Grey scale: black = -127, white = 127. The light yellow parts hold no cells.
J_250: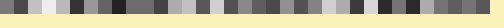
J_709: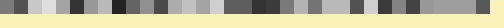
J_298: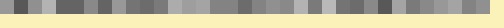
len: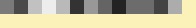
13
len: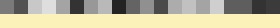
20
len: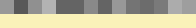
14

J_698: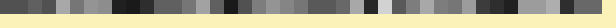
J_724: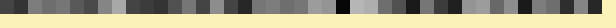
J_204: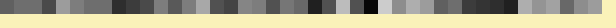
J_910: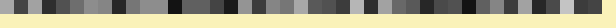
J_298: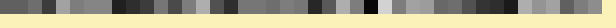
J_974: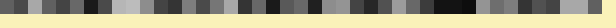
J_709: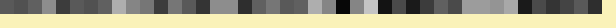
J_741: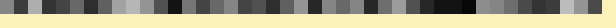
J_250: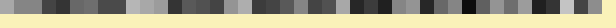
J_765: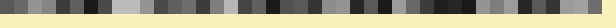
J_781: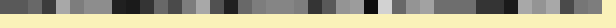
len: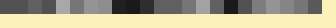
23
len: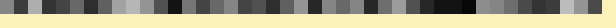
43
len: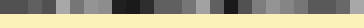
26

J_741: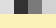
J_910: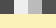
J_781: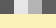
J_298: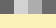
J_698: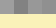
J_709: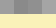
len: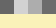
4
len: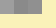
3
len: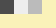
3
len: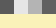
4

